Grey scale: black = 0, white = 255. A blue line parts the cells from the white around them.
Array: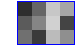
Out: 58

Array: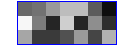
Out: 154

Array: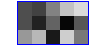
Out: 25

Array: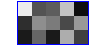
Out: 26

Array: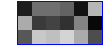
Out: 212

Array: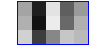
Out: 135

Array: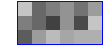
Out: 166

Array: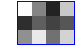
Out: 233
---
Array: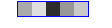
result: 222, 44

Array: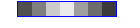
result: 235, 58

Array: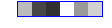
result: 253, 49

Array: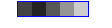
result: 204, 36

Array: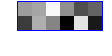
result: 248, 2

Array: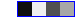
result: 239, 14

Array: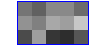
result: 199, 45
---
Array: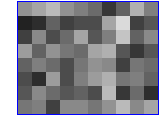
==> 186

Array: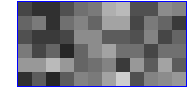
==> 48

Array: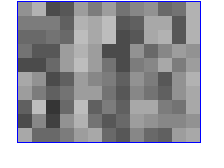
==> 75

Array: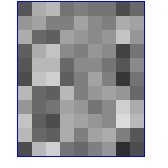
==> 184

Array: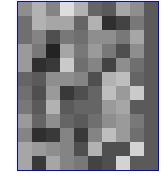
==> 132

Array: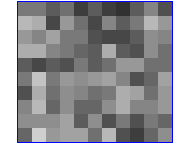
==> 92

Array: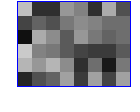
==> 47

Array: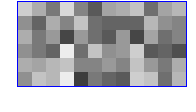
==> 121

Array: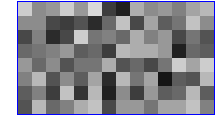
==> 152
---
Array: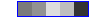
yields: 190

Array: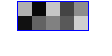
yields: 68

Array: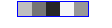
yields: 245

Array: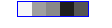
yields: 30

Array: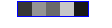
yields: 199

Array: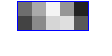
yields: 150

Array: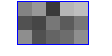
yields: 182

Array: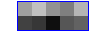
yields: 127

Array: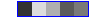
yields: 91
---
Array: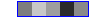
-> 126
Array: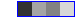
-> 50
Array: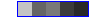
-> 196
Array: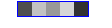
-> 79
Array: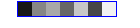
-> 23
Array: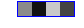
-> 139
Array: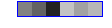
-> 130
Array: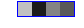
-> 193
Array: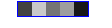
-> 66
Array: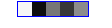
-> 246
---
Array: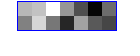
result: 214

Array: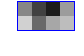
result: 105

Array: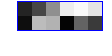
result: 188

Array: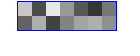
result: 175

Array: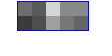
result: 78

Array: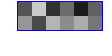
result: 73

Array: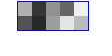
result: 41
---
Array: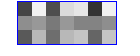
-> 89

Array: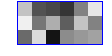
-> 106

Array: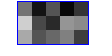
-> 169

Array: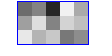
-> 232

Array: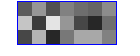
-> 71

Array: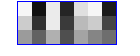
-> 155

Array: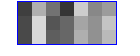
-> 73

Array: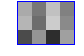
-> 75
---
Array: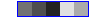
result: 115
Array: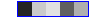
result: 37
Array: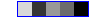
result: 216
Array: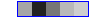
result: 166
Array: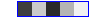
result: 63
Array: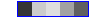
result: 53
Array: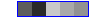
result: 93
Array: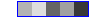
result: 179
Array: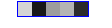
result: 212
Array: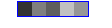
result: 51
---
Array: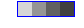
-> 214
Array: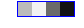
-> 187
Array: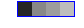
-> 38
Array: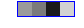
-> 155
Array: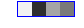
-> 242
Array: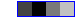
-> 68
